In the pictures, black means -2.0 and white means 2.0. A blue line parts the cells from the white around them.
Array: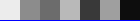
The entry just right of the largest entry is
0.2
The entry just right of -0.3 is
0.9

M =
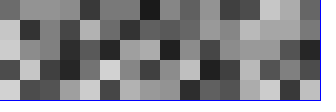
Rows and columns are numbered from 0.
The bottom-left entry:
1.3
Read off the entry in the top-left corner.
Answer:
-0.3
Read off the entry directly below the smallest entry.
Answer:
-0.5
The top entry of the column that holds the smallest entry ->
-1.6
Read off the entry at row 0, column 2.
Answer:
0.3
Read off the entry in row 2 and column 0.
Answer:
1.2
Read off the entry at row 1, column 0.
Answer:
1.1
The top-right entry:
-0.4
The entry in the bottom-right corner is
1.0
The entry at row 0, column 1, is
0.3
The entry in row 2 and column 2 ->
0.0
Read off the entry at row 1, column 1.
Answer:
-1.2
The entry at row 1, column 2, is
0.0
